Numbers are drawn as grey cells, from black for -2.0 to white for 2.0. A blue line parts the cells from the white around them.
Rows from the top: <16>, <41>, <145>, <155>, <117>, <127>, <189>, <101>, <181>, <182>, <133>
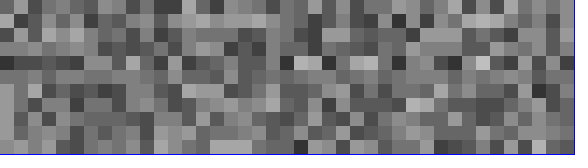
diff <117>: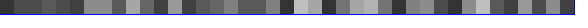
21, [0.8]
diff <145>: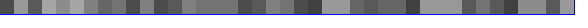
11, [-1.0]
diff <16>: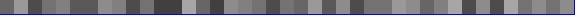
5, [-0.4]
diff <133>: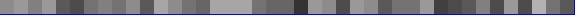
39, [-0.4]
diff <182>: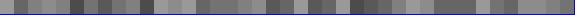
21, [0.2]
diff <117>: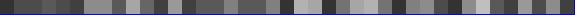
15, [-0.4]

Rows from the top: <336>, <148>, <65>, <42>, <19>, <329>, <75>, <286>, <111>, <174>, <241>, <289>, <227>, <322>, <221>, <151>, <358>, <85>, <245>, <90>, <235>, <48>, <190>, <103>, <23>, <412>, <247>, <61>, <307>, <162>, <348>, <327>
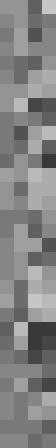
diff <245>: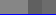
1, [0.3]
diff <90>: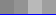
3, [0.3]
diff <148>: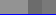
0, [0.1]
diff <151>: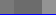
1, [-0.1]
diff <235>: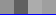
1, [-0.3]

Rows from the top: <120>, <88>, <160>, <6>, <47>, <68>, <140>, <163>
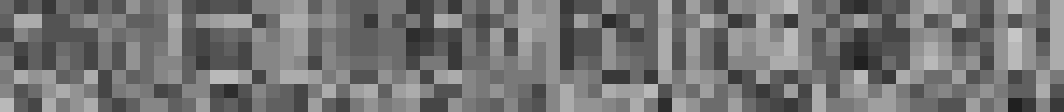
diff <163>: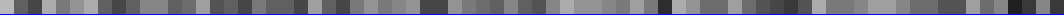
45, [0.7]
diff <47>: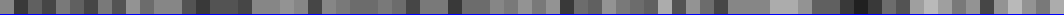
13, [-0.5]
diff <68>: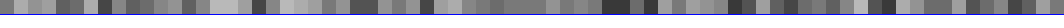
20, [0.7]

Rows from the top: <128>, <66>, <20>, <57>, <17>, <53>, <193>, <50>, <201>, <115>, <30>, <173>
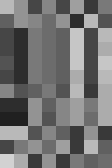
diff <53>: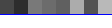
6, [-0.9]
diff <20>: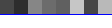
2, [-0.1]

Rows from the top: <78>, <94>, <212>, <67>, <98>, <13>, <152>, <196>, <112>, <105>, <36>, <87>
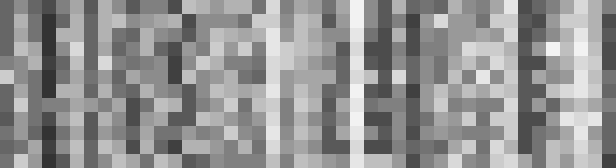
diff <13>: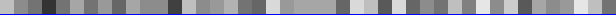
0, [1.2]
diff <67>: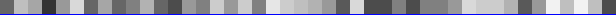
4, [0.2]
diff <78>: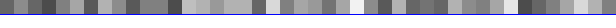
18, [-0.2]
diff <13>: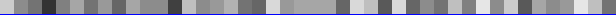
4, [-0.2]
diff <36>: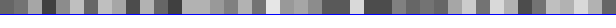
19, [1.4]

